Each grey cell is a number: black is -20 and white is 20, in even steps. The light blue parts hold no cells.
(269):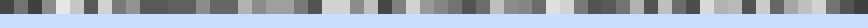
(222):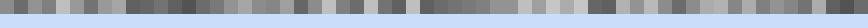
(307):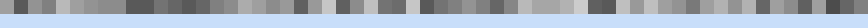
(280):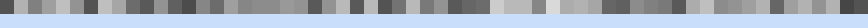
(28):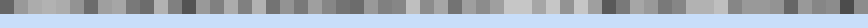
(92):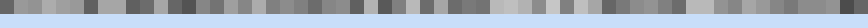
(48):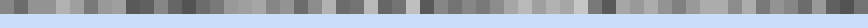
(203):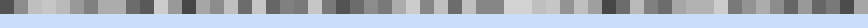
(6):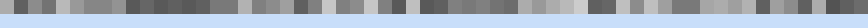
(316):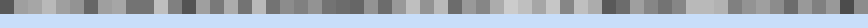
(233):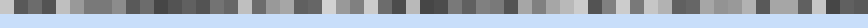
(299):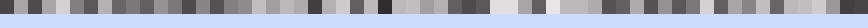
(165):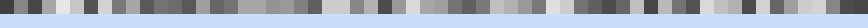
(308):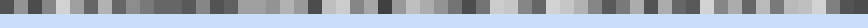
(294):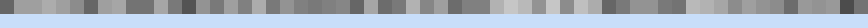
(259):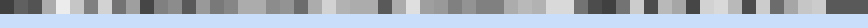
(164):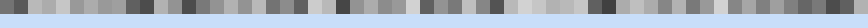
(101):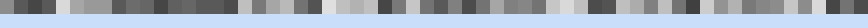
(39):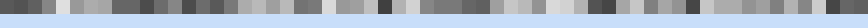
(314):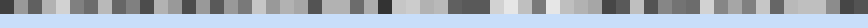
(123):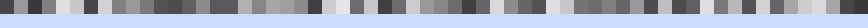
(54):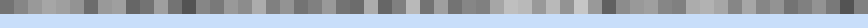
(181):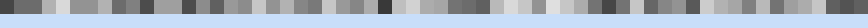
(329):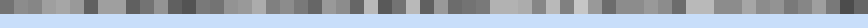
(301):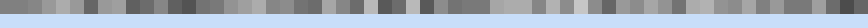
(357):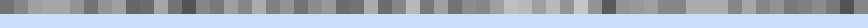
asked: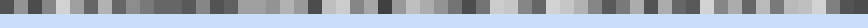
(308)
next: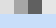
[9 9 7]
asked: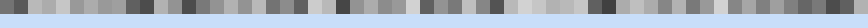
(164)

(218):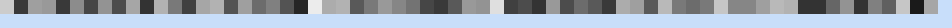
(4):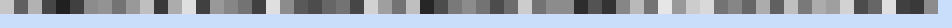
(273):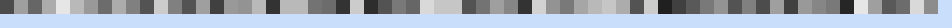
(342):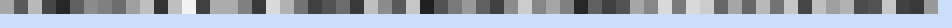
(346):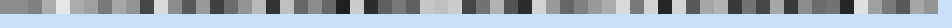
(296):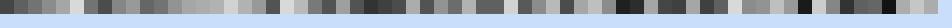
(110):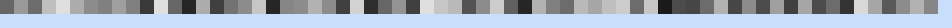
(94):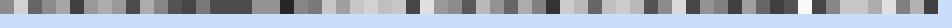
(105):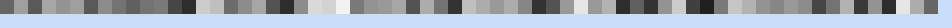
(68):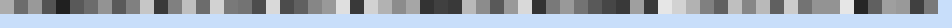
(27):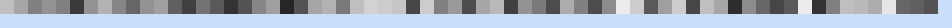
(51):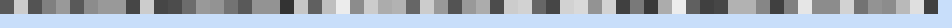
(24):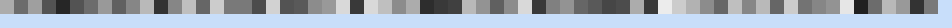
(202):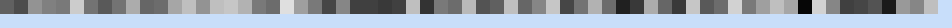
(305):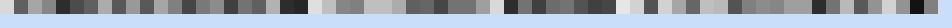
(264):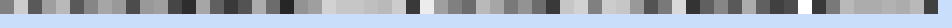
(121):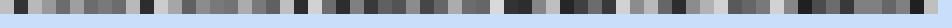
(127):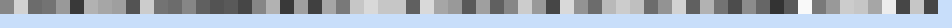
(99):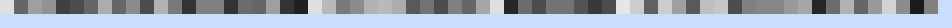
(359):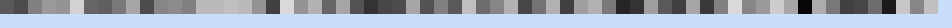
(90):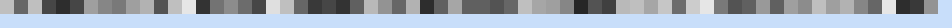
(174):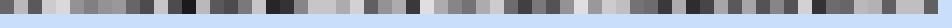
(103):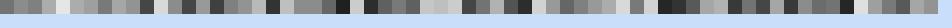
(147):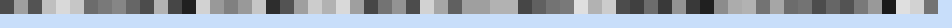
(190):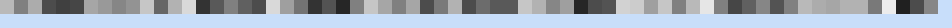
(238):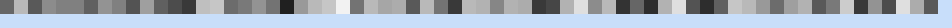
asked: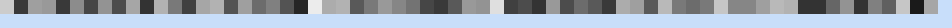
(218)
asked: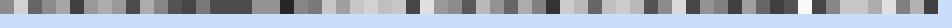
(94)
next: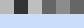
[-15  12 -13]
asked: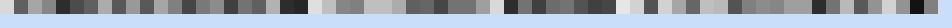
(305)

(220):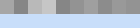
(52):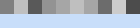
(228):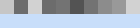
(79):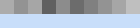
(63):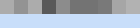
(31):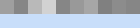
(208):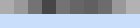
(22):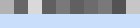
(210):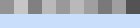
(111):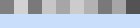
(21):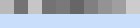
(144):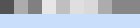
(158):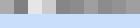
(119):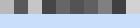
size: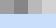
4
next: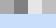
[15 14  7]
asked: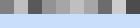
(52)

